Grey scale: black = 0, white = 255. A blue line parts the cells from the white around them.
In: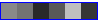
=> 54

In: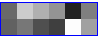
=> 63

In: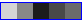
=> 73

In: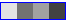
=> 114

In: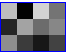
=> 23

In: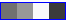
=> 113

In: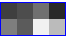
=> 63
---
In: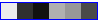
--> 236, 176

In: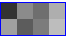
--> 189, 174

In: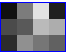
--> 226, 186

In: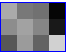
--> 209, 170

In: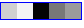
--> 244, 208

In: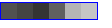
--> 197, 181

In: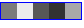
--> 236, 168
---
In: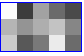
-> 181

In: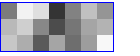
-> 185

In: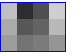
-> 171

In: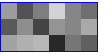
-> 90

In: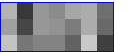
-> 159

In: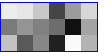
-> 122

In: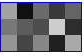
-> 120
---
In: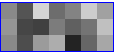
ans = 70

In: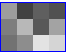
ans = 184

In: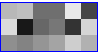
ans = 24

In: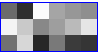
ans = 201

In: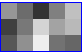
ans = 120

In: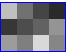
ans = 77
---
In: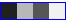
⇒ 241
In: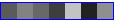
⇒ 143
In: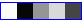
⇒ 69
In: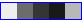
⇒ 184
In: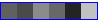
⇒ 193
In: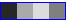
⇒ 127
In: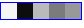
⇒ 152
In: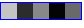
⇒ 105
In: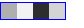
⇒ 212
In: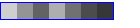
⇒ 55
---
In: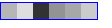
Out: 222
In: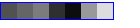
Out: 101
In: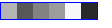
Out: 87
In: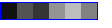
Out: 83
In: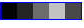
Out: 36
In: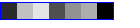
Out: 193
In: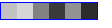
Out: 214
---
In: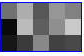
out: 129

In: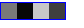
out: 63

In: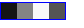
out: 84

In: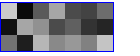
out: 109

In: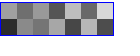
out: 216

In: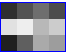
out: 76

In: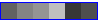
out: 78

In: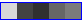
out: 123

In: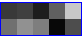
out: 200

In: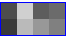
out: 107
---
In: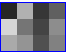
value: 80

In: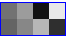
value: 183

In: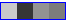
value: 147

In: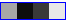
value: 57

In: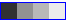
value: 184

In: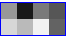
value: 242

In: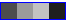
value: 194
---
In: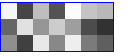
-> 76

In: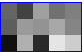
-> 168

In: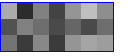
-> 74

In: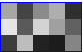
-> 160

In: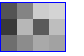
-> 90

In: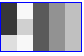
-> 146

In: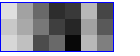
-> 162

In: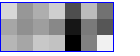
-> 122
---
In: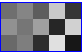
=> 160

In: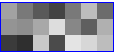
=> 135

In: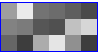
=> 80

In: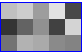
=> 145

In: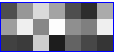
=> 143

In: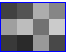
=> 189
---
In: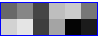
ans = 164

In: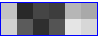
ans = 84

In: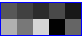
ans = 213

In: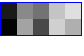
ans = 73

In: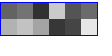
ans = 55

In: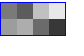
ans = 173

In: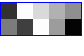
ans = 253

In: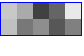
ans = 142

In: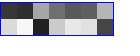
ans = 232

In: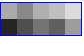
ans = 116
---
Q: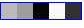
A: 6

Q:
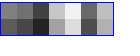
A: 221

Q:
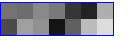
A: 96

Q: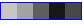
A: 94

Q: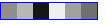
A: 239

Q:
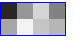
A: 243

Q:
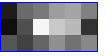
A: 143

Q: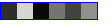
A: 116

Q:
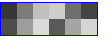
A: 89

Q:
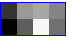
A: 93
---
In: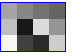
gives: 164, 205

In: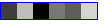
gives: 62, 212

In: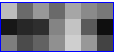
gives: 188, 67

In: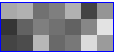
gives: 169, 155

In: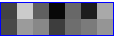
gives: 67, 149

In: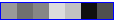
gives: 153, 79

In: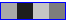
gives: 168, 125

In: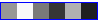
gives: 151, 31

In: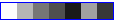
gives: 253, 56

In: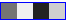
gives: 116, 207
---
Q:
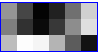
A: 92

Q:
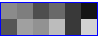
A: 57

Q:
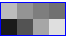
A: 166

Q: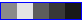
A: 56

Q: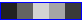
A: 165

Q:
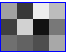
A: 78

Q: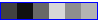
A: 142
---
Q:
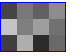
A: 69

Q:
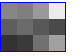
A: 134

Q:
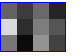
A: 99

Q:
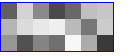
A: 96

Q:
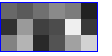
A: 104

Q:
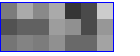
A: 124

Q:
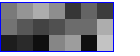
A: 122

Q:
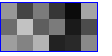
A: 151
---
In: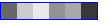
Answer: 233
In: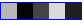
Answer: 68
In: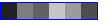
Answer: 98
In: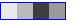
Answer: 61
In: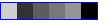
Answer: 93
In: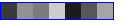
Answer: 124
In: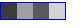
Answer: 89
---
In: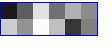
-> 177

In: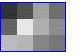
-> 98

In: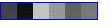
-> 97

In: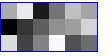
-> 192

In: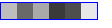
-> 78

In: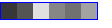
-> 113
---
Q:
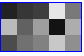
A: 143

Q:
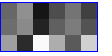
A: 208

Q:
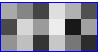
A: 44

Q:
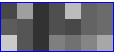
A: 167

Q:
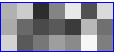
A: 126

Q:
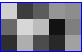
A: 161
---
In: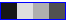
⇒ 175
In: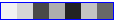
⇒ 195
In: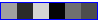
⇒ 112
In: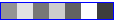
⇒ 254
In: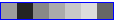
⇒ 220
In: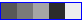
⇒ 44
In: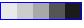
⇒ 85
